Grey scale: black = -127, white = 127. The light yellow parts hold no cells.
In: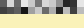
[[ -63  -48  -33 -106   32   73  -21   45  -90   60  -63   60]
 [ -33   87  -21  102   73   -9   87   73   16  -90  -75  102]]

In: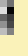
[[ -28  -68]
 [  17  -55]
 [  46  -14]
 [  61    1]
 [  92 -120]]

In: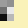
[[-112   56]
 [ -16  103]
 [  28   16]]

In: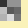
[[-77  20  20]
 [ 50  91  -8]
 [ 63 -37 -23]]

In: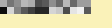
[[-114   84    2  -38  -64  -89  -89   84   71  -51  100  113  -38]
 [  44  -10   14   56   44  -51  -38   14  -22   56  -22   29   29]]

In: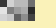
[[-72  83  58  58 -16]
 [ 83  71 -29  14 -60]
 [ 99   0  29  44 -85]]

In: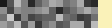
[[-102  -42   58    1  -86  -29    1   42   29  -15    1   42  -70  -86]
 [ -15   73  -70    1  -58  -42  -29  -29   58  -15  -29  -70  -58  -15]
 [  14  -58   14    1    1   14   29  -29  -86  -42  -15   14   42   14]
 [  29    1   58  -42   29  -70  -15   14  -42  -29   42   42  -58   58]]

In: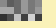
[[-77 -48  65 -64  81 -64]
 [  9 -34 -22  24  -7   9]
 [ 40  40 -22  24  -7  24]]

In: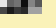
[[ -56 -100  -72  -86   33   33]
 [ 102  -27  -12 -113    4  -40]]
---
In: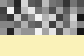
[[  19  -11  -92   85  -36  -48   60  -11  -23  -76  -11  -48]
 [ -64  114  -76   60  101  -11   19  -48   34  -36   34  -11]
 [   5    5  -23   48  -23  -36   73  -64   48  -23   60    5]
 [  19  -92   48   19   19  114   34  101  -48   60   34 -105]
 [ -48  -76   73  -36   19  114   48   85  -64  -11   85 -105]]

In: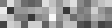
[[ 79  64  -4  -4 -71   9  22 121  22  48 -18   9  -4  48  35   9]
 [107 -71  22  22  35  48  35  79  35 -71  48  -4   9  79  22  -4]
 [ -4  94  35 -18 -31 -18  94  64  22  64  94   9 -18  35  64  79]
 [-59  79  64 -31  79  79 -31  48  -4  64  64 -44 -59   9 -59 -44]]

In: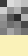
[[ 22 -44 -83  48]
 [ 10 -16  -2 -56]
 [ -2  36  10 -16]
 [ 79  22  48 -31]
 [-69  92  79  63]]

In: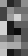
[[  82 -102 -116  -45]
 [  67 -102  -74  -45]
 [  29  -88  -60   13]
 [  82 -102  -31  -31]
 [ -60   13  -16  -16]
 [   0  -31   13  -45]
 [  55   42   42  -16]
 [ -60   29   82    0]]

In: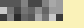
[[-69   2 -84 -26 -40  40 -11  72 -69]
 [ 72 -11 -56 -11 -26  15 -26  28  28]
 [-40 -40 -40   2 -56 -56   2  40  28]]

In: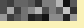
[[ -51   39  -65  -13   11   53  -51   -1  -39   67  -79]
 [  23  -65  -39  -13  -95  -79 -109   11   11  -95   23]
 [ -51  -65  -26  -26  -39  -79   -1   -1   53 -109  -39]]
